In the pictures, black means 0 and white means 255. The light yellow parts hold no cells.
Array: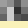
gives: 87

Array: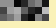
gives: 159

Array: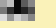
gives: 207

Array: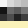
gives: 34

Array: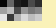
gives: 176

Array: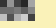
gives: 176

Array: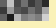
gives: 182

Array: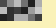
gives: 173
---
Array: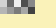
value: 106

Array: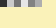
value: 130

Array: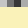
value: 171

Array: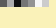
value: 117

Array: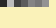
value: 92

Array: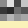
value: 71

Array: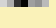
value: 145

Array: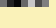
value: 75

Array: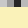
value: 185

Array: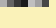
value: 70
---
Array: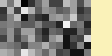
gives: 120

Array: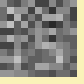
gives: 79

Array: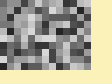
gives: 144

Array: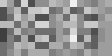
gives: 157

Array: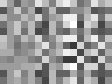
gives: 141

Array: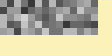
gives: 141

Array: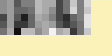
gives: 199

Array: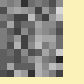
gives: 65
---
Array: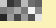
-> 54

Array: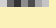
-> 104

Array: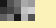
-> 83

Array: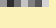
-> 46

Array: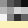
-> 87

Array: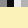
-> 15
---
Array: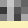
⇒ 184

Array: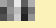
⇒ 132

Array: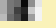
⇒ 107

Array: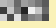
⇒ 75

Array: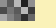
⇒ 130

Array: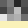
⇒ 164

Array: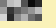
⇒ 41

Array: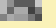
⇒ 170

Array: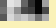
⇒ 215
